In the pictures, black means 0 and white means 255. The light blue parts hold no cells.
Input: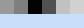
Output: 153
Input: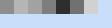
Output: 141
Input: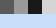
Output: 90
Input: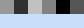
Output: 152
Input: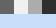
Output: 100
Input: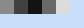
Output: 138
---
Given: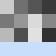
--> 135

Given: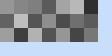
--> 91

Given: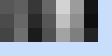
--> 14

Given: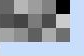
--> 203

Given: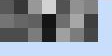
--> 62

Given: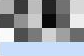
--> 237

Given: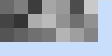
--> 145

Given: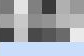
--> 189
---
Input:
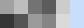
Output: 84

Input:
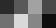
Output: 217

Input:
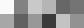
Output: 97

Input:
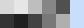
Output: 32

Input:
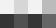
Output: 81

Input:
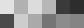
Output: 205

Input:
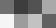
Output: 156

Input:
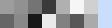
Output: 137
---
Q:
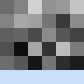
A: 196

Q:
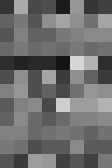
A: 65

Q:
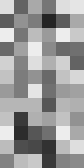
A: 229

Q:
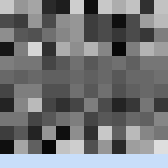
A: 194

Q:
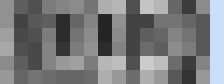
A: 139

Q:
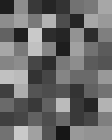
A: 167

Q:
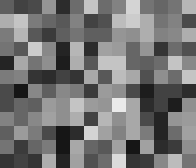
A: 182
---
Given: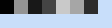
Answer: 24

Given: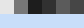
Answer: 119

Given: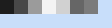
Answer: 155

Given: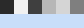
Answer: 241

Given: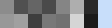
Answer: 62

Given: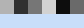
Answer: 48
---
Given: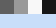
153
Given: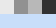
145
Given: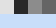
40
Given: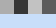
54
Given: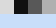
16
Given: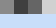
63
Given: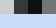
56
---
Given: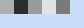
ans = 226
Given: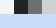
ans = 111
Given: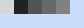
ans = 105
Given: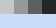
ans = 96
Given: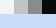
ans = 139
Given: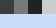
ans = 34
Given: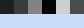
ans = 207
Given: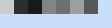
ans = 159
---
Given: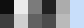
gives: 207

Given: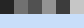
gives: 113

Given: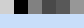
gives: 1

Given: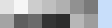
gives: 94

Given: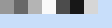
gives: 104

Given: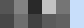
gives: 110

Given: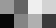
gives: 133

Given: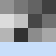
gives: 50

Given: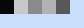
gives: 200
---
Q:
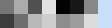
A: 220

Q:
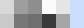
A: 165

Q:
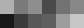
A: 198

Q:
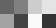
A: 52

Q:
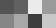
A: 200

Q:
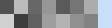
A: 131

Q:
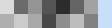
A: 129
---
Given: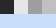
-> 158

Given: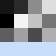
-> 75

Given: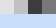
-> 60

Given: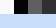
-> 95

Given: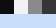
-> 138

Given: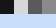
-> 90
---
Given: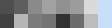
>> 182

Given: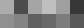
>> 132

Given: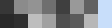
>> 47

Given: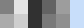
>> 206

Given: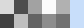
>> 191

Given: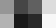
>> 25
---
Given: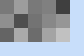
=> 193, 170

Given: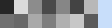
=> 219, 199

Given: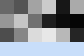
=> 231, 219

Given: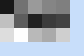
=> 254, 221

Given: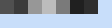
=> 188, 151

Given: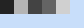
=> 208, 180

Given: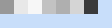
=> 247, 232
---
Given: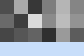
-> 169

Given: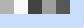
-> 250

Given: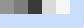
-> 125

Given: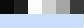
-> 31

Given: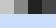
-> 134

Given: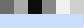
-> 170
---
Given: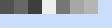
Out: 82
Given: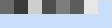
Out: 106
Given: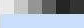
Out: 233
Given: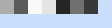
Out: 172
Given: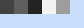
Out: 66
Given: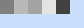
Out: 127
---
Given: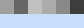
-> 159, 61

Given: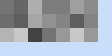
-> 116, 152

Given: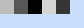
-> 189, 53

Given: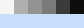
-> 245, 13

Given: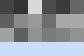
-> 67, 145

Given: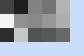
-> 67, 104

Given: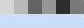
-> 214, 121

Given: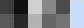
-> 61, 116

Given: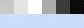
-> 200, 11
